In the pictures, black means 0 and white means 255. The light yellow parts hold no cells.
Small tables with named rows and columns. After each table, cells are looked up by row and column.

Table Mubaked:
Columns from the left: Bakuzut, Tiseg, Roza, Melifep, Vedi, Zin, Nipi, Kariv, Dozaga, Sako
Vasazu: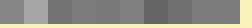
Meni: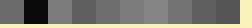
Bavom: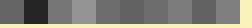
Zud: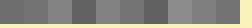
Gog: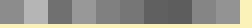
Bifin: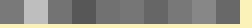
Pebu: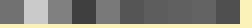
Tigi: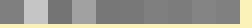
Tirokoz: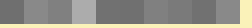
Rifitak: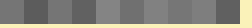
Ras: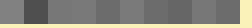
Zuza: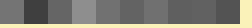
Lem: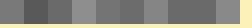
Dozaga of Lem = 106
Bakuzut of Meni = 107
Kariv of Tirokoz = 122
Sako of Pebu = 79
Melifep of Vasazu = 124
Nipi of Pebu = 93
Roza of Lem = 105
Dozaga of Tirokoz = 113
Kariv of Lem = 106
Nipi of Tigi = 127

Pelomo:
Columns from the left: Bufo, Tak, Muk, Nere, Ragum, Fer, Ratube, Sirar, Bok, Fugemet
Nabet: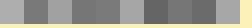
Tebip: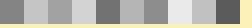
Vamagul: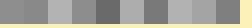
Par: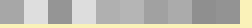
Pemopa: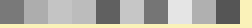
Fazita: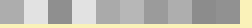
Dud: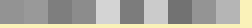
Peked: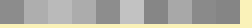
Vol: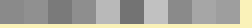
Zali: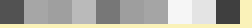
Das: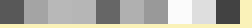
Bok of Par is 143
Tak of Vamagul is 137
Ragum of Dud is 212
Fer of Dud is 124
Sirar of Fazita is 174
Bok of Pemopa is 176
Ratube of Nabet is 101
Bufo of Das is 88
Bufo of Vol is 138
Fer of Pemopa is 198
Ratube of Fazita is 155

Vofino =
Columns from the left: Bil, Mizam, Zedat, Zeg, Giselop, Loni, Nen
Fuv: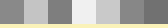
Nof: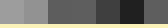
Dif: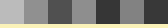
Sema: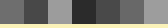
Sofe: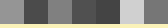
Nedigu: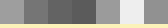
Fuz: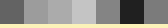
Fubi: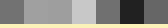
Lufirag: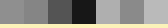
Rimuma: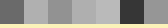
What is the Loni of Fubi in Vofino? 33
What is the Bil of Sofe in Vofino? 149
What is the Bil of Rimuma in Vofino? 106
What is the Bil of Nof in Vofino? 157
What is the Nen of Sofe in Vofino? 118
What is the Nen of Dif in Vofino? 56
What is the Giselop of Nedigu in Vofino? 155
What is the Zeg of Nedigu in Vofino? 91
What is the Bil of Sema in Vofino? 110
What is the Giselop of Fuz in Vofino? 132
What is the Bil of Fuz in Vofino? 99
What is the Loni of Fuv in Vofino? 135
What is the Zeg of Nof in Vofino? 94

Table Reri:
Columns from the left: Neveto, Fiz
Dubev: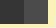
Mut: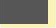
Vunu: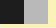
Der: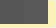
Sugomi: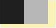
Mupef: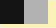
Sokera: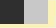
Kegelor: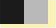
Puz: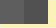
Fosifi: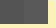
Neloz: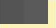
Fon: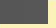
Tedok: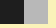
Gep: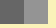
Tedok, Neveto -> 30
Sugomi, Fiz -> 183
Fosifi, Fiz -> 89
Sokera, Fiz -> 200
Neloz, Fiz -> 90
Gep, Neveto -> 102
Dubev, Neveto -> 53
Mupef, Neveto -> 20
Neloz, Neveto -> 84
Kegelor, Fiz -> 185
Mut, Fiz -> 86
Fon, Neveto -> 86
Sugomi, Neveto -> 31
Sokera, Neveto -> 47
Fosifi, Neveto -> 84
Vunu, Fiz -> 185

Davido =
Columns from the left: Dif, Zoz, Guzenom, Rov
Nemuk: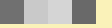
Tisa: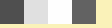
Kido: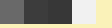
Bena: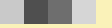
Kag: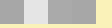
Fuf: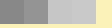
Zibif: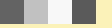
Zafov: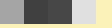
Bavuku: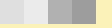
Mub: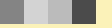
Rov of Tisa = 98
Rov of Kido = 241
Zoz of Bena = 79
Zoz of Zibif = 193
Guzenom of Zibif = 248
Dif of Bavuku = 223
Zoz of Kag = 229
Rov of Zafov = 224
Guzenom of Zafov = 71
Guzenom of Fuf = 198
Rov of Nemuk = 105
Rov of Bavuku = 157
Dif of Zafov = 165

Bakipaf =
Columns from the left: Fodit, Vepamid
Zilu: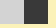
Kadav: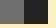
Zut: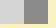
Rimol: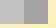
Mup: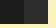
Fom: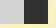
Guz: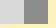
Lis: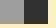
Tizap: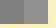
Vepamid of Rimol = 165
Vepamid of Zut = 139
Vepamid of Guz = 141
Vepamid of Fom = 49
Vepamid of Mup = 46
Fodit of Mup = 28
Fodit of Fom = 211
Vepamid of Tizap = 145
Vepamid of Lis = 49
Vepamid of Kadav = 34
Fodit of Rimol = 194
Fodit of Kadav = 111
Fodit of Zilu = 211
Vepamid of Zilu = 57
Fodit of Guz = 217
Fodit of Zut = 214
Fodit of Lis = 158
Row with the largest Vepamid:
Rimol

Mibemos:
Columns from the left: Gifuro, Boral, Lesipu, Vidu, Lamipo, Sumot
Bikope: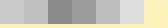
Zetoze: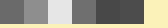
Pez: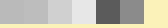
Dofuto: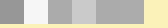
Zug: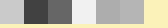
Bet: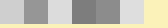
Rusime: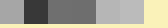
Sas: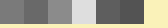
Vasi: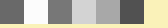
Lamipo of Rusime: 182
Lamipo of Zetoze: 72
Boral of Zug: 65
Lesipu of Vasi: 119
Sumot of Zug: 181
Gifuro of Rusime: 166
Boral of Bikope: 192
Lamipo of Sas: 94
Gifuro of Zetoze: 106
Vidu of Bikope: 155
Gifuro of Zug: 202
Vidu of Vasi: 211

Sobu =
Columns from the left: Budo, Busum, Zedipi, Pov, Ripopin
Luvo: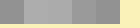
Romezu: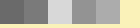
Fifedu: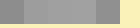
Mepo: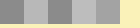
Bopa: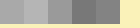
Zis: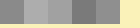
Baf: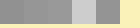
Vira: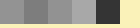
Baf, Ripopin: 148
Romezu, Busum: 122
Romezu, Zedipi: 216
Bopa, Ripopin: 131
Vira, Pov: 168
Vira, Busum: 125
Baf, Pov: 205
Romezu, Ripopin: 172
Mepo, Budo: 139
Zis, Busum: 173
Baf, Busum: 150
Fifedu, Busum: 157
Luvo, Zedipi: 171
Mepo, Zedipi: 139
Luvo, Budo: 146
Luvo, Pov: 154
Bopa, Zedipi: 154
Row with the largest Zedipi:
Romezu

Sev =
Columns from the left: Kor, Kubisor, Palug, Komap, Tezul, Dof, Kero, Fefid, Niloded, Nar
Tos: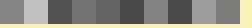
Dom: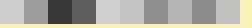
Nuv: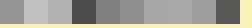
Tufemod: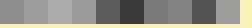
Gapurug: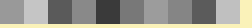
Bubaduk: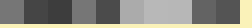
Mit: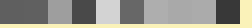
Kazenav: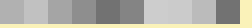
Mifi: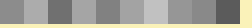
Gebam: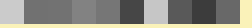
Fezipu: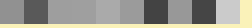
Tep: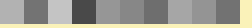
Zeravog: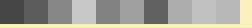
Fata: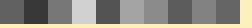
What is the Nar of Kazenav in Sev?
114
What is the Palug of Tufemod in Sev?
172
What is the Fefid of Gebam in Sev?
89
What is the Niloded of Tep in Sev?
148
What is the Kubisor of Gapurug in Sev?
197
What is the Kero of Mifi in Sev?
193
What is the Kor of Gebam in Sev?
203
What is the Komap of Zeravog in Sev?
199
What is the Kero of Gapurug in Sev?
156
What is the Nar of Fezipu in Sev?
203
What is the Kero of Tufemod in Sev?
122
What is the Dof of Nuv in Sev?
143

